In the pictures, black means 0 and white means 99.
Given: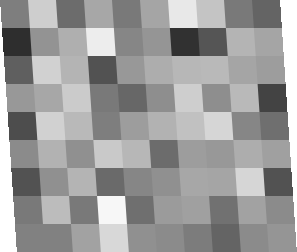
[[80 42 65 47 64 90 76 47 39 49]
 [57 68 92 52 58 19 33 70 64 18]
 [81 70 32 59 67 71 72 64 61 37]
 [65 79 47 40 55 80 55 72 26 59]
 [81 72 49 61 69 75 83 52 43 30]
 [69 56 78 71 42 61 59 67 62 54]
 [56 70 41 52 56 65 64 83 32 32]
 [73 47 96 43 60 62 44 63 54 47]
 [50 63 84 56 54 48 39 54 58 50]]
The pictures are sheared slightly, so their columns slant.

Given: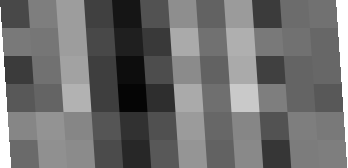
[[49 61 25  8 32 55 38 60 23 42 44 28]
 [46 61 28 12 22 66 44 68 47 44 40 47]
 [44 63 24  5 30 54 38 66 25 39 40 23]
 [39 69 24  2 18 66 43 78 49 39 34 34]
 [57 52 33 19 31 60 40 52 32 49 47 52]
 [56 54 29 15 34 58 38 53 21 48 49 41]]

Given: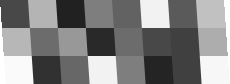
[[70 13 49 38 94 35 75 28]
 [42 59 16 42 28 25 67 71]
 [19 40 94 49 14 25 96 97]]

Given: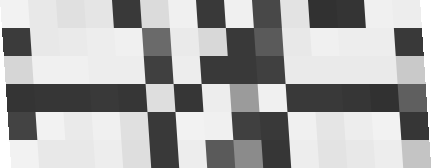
[[90 87 89 22 85 93 22 93 28 88 19 20 93 92 94]
 [90 91 92 93 41 91 84 22 35 90 93 92 92 22 23]
 [93 93 92 92 25 92 22 22 25 91 91 91 91 78 83]
 [21 21 22 21 86 21 92 60 93 22 22 21 19 37 20]
 [94 91 93 87 22 94 93 25 22 93 89 92 94 21 26]
 [90 90 92 86 22 92 35 54 21 92 88 90 92 76 94]]

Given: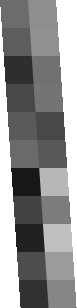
[[55 42]
 [56 36]
 [44 18]
 [45 28]
 [28 35]
 [34 41]
 [71  9]
 [48 26]
 [74 13]
 [60 30]
 [52 19]]

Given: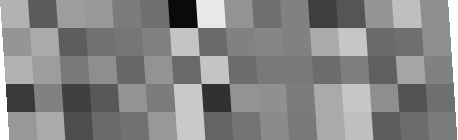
[[35 61 59 48 43  4 90 57 43 50 24 33 58 74 55 69]
 [66 36 44 46 50 76 41 50 52 50 66 77 41 43 55 58]
 [61 47 55 40 57 41 76 42 47 47 42 49 37 64 50 69]
 [50 25 34 57 48 78 19 57 56 48 66 77 55 32 43 22]
 [66 30 41 44 59 78 39 45 54 47 66 74 36 42 48 59]]

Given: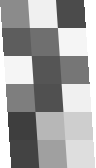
[[93 29 54]
 [43 95 36]
 [33 46 95]
 [31 93 49]
 [71 80 24]
 [62 86 26]]

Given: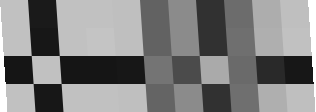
[[10 75 75 74 38 54 19 42 67 74 75]
 [ 9 75 76 74 38 54 19 43 68 75 75]
 [75  8  8  9 45 29 66 41 16  9  8]
 [ 9 75 75 74 39 54 19 43 68 74 75]]

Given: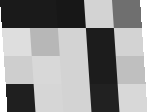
[[10  9 82 43 10]
 [71 82 11 82 86]
 [84 82 11 74 80]
 [83 82 13 84 12]]
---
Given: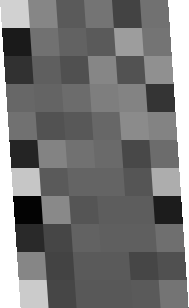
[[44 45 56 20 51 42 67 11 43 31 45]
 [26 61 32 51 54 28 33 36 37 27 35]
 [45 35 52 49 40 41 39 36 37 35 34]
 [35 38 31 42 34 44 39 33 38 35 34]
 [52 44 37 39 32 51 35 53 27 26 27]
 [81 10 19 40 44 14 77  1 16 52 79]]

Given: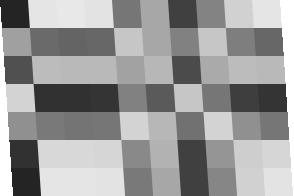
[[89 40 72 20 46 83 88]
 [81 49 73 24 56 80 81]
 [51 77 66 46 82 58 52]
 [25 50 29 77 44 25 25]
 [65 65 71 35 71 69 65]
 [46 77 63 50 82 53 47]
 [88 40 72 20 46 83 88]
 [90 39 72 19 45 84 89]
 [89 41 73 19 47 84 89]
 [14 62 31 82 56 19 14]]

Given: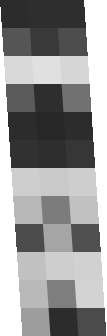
[[18 30 83 44 17 21 80 75 31 81 82 29]
 [18 22 87 18 15 18 78 48 64 80 49 17]
 [17 33 84 35 17 19 80 71 29 75 72 61]]

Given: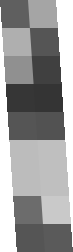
[[64 33 25 20 32 74 74 78 35]
 [37 68 56 21 33 73 73 42 33]]

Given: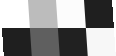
[[12 96]
 [98 13]
 [73 37]
 [99 12]]

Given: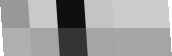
[[79 64]
 [79 65]
 [76 64]
 [ 6 20]
 [78 64]
 [59 68]]
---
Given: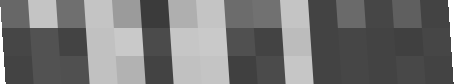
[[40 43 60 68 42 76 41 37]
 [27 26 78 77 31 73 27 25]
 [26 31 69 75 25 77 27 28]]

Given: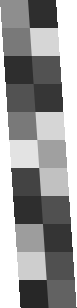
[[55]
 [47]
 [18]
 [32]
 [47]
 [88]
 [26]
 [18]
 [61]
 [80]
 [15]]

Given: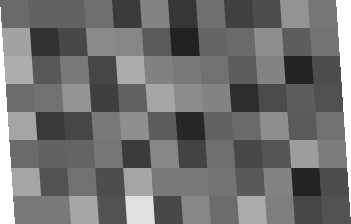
[[41 38 23 21 25 57]
 [63 28 52 13 41 36]
 [67 47 66 47 36 14]
 [42 57 38 54 17 36]
 [64 27 55 15 41 35]
 [41 39 23 26 28 61]
 [64 44 64 47 34 14]
 [47 65 87 52 66 27]]

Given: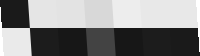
[[10 88 92 90]
 [91  9  9 10]]

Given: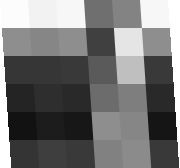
[[98 96 51]
 [55 55 89]
 [21 22 74]
 [14 16 49]
 [ 7  9 52]
 [20 22 54]]

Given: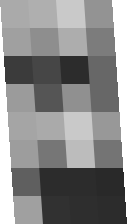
[[66 78]
 [62 67]
 [23 17]
 [60 56]
 [64 78]
 [61 73]
 [37 17]
 [62 18]]

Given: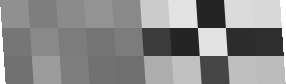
[[56 54 53 88 85]
 [46 48 48 14 17]
 [44 49 43 75 74]]
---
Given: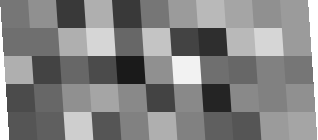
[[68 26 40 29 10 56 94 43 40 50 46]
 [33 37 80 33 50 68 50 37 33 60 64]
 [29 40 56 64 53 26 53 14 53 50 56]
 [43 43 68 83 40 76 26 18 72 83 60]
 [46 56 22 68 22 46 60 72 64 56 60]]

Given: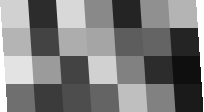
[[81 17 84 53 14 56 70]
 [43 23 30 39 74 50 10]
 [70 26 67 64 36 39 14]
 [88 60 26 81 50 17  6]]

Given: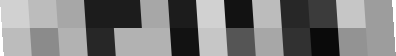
[[73 54 69 15 69 69  7 77 33 65 19  4 57 61]
 [81 73 65 11 11 65 11 81  7 73 15 23 77 61]]

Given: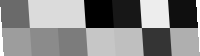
[[61 54 48 77 74 20 68]
 [41 85 85  0  9 92  6]]

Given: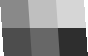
[[30 40 18]
 [53 74 83]]

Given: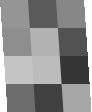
[[42 25 65]
 [58 35 52]
 [55 69 32]
 [76 73 21]]
